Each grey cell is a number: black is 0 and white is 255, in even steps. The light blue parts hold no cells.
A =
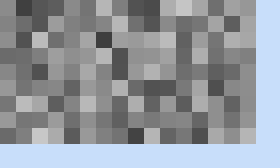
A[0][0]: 139
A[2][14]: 175
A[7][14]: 114
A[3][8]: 145
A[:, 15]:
[151, 164, 167, 128, 142, 141, 140, 147, 181]
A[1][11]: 109
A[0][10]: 174
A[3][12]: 174
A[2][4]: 132
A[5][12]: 165
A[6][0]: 118
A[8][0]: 106
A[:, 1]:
[64, 109, 82, 109, 112, 116, 187, 118, 127]
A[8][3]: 171
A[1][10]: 138
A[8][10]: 100
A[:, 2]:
[86, 85, 187, 127, 81, 131, 167, 121, 199]
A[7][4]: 111
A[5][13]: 79
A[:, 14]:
[161, 94, 175, 135, 106, 136, 98, 114, 142]
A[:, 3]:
[93, 156, 111, 158, 151, 135, 94, 155, 171]
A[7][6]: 118
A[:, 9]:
[75, 84, 167, 147, 178, 82, 98, 121, 181]
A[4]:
[135, 112, 81, 151, 130, 168, 131, 82, 152, 178, 148, 110, 122, 95, 106, 142]
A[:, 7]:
[126, 183, 158, 81, 82, 177, 103, 96, 115]
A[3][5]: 150

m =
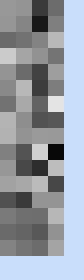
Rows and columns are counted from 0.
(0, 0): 152
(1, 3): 127
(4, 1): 107
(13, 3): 183
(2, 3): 184
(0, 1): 148
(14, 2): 88
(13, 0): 122
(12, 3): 148
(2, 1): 114
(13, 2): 110
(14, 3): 146
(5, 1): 184
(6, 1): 169
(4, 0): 148
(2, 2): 131
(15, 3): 164

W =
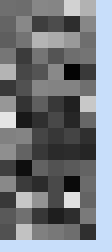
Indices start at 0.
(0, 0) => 111
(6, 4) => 32
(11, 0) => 137
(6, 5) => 200
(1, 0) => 100
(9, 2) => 56
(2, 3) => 171
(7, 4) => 38
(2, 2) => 180
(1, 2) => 62
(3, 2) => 117
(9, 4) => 44
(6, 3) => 56
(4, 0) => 180
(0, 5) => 178
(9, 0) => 143
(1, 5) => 135
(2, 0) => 94
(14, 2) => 128
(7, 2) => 47
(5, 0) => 56
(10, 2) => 98
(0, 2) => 135
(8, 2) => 69
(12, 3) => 73
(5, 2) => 134
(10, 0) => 63
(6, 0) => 151

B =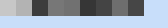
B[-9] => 199
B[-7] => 60

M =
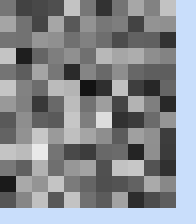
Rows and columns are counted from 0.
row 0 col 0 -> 118
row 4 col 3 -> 119
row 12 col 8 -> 44
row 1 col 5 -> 147
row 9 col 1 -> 187
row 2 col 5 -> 129
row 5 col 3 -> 187
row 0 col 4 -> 195
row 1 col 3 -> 166
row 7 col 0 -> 89
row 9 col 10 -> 59
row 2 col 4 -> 112
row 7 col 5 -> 126
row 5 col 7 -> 192
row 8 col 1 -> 146
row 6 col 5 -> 114
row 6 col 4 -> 188
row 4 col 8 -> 103
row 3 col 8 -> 173
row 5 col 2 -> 109
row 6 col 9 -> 127
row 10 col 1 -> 96
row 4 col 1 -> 93
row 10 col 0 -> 121
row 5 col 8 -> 62
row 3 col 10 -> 131
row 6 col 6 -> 158
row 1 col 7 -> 126
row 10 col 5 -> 163
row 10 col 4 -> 151
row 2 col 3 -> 144
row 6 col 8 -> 179
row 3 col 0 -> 196

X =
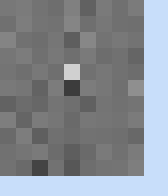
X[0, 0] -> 120
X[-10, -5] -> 133
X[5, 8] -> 143
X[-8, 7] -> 113
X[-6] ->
[121, 118, 99, 124, 60, 124, 119, 112, 143]
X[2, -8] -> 113
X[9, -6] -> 108
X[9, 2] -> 122
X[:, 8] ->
[123, 111, 115, 101, 109, 143, 116, 123, 104, 123, 126]
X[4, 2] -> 120
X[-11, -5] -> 128
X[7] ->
[126, 101, 123, 118, 106, 119, 117, 115, 123]
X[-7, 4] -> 208
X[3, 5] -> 122
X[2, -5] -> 94
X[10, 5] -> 110
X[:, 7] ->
[112, 112, 120, 113, 113, 112, 113, 115, 111, 113, 116]
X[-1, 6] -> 115
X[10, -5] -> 87
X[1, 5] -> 111
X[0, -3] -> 122
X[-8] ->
[118, 124, 112, 120, 111, 122, 109, 113, 101]
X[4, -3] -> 119
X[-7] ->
[116, 111, 120, 111, 208, 113, 119, 113, 109]
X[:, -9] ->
[120, 112, 132, 118, 116, 121, 98, 126, 106, 113, 114]

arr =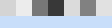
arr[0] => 212
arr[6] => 225
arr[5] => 129
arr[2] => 119

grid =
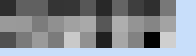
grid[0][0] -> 45
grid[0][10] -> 120
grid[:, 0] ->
[45, 154, 80]
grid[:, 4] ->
[53, 161, 201]
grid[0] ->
[45, 96, 96, 52, 53, 87, 40, 100, 62, 47, 120]
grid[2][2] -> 154
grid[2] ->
[80, 122, 154, 123, 201, 145, 32, 167, 130, 2, 207]
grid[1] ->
[154, 153, 124, 144, 161, 169, 87, 174, 148, 133, 163]
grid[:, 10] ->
[120, 163, 207]

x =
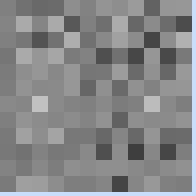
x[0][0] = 128
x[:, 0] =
[128, 132, 128, 118, 123, 125, 137, 127, 121, 120, 131, 122]
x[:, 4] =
[142, 88, 174, 123, 151, 151, 131, 140, 120, 122, 143, 126]
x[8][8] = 104
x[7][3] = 134
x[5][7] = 106
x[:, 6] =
[148, 111, 137, 79, 119, 144, 137, 146, 104, 79, 143, 133]
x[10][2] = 136
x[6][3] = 138
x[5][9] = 130
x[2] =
[128, 119, 83, 114, 174, 113, 137, 161, 140, 69, 142, 177]
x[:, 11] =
[151, 76, 177, 121, 153, 150, 126, 147, 107, 126, 145, 125]
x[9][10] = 70
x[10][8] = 137
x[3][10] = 73
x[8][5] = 120
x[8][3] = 164
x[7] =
[127, 147, 140, 134, 140, 132, 146, 97, 143, 138, 139, 147]
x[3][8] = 71
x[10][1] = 121
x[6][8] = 128
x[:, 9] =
[98, 139, 69, 150, 145, 130, 188, 138, 149, 135, 130, 152]
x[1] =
[132, 170, 133, 170, 88, 128, 111, 172, 103, 139, 108, 76]
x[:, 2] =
[105, 133, 83, 150, 150, 137, 193, 140, 142, 130, 136, 157]
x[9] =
[120, 114, 130, 120, 122, 137, 79, 141, 62, 135, 70, 126]
